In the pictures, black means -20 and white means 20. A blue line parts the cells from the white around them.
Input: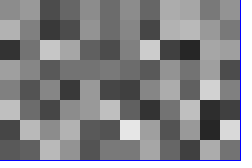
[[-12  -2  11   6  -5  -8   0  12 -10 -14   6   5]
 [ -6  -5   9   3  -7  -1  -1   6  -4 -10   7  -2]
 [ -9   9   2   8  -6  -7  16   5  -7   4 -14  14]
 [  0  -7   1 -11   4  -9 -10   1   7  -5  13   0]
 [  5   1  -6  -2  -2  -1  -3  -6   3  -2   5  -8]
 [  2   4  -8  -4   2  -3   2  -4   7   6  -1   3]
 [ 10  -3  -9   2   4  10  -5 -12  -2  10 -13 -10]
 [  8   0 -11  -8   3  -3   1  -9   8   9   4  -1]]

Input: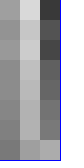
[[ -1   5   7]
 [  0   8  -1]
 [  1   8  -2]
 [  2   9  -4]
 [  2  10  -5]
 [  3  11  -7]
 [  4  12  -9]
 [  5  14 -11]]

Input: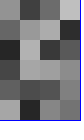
[[ -4   4   7 -13]
 [ -9   6   5   2]
 [  6 -14   1  -2]
 [  3 -10  -3  10]
 [ -5  -8  -7   0]
 [-14   8 -11  -6]]

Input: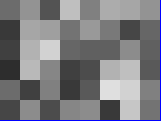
[[-10   8  13  -4  -5  -5   2  -5]
 [-11   6   5  -2   4  -1  -9  -4]
 [-13   9   1 -10  -8   8  10  -6]
 [ -3 -10   0 -11  -6  15  13   0]
 [ -3   3  -7  10   0   7   6   3]
 [ -9   2  -8   1   2 -11  11  -2]]

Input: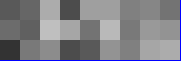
[[ -3  -5  10   6  -2   9  -1   4   3]
 [ -6  -4   7  -8   5   5   0   1  -2]
 [-12  -1   2  -8  -6   3   0   6   7]]

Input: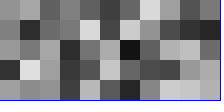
[[  4  -1   6 -13  -2   7 -17  -5   8  10  -3]
 [-12  15   5 -11  -7  11  -4  -8  -9   4   7]
 [  5   2   3 -10   9  -6 -14   1  12  11   8]
 [  0 -13  -3  -1  14  -9  12   3  -8 -12 -14]
 [  3   6  -5   0  -5 -10  -4  14   5  -7  -1]]

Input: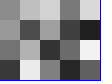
[[  2  10  13  -1  14]
 [  4  -8   5 -10 -15]
 [-11  17   0 -14  -5]
 [ -2   8 -12  -3  18]]

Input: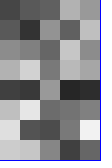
[[-10 -11   4 -14 -13]
 [ -6 -12   3  -5  10]
 [ 12  11   1 -10  -4]
 [  8  13  -1   9   6]
 [ 10  16  -3  -2   0]
 [  2   0  -4  11   2]
 [ -9  -6  -5   8   4]
 [ 15  -7  -8  -1  18]]
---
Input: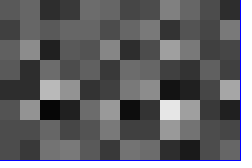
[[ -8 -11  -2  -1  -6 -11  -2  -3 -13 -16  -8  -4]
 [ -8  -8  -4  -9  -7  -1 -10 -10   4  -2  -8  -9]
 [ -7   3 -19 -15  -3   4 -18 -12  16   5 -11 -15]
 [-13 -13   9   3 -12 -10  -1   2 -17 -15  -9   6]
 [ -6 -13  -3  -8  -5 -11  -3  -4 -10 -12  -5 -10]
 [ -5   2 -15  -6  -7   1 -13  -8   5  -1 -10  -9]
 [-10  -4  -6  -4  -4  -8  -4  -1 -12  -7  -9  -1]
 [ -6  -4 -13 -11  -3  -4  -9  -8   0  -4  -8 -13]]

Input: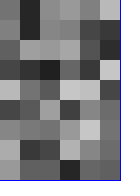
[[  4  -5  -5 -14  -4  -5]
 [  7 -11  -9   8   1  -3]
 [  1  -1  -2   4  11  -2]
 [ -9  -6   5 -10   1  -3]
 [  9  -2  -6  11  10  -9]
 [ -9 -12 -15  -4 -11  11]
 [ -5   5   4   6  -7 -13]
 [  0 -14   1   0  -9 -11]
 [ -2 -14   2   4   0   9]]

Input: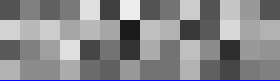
[[  8   2   2   7  -3  -5   4  -2  -2   8  -5  -9  -1   0]
 [ -6   0   5  15  -9  -2 -12   7  -2  10   2 -13   4   3]
 [ 13   9  12   6   9   6 -16  10   8 -11  -6  14   6   8]
 [ -7   0  -5  -1  15 -10  17  -7  -2  12  -7  11   4  -7]]

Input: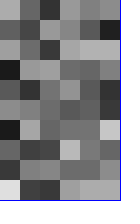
[[ 15 -10 -11   5   7   7]
 [-11   0   1  -3  -3   2]
 [ -4 -10  -9   9  -1  -4]
 [-16   6  -4  -2  -2  11]
 [  2   0  -3  -6  -5 -11]
 [ -6 -12  -2   3  -6 -12]
 [-16   4   5  -3  -4   0]
 [  5  -3 -11   6   8   8]
 [ -5  -9   4   1  -6 -15]
 [  7  -4 -12   4   0   2]]

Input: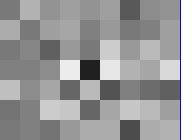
[[ -1   0  -2   4   7   7  -8   7   8]
 [ -2   0  12  11  -4   6  11   9   5]
 [ 10   2   6  -4   9  -7   0  -3  -5]
 [  0   0   2  17 -15  16   8   6  14]
 [ -1   1  -5   4  -1  12   4   9   5]
 [  7  -1   5   6   0   4  -1   0   5]
 [ -1   8   3   5   3   5  -6   2   3]]

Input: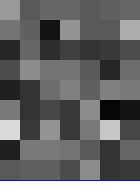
[[ -6  -5  -5  -8   2 -12 -11]
 [-15  -1  -1  -2  -6 -12  -4]
 [ 14 -11   3 -11  -1  11  -9]
 [ -1 -12  -9 -11   2 -19 -17]
 [-15 -12  -3   0  -5   0  -1]
 [ -8   2  -2  -2  -6 -14  -3]
 [-14  -4 -13 -10 -12 -11  -8]
 [ -2  -5 -17   3  -6  -6   7]
 [  4  -6  -4  -4  -6  -5  -4]]
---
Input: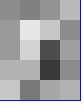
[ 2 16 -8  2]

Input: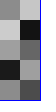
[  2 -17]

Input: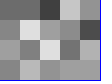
[-3 15 15  5]

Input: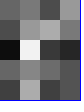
[ -4   4 -11  -7]

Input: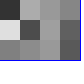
[-12  -8   4]

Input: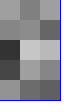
[5 2 9]
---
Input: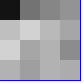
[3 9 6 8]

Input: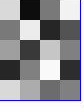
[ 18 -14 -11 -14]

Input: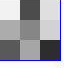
[15  1 -6]

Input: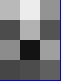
[3 8 2]

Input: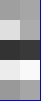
[ 6 15]

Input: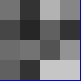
[ 1 -5 -2 -5]

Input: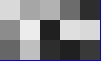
[-13  15 -13]

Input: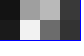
[-11  -3]

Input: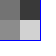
[-11   2]
